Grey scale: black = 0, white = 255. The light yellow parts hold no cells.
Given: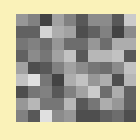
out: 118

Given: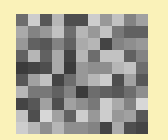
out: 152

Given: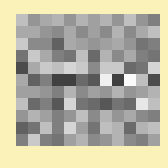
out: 201

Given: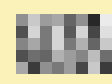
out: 133

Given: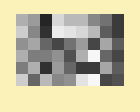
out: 145
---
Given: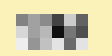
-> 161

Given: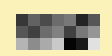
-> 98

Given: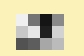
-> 116

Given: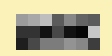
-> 168

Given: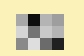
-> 14

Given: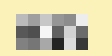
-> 159

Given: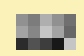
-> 124

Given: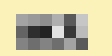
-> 153

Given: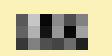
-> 198

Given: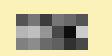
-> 118
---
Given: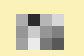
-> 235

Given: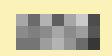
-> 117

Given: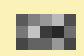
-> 99

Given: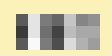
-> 249

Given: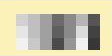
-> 200

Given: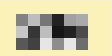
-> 65

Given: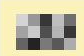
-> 35

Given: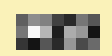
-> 20
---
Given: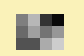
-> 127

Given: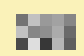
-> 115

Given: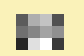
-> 91

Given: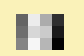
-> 100

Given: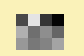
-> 73

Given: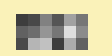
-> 61

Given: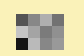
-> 84

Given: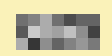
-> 112
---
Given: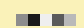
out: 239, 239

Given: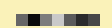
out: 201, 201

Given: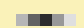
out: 44, 223

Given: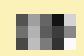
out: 92, 250

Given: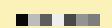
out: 238, 238

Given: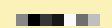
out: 23, 250
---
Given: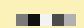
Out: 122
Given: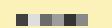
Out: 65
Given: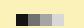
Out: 20
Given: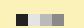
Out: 34
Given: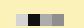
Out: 212
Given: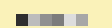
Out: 46
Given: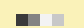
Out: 58
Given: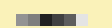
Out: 147
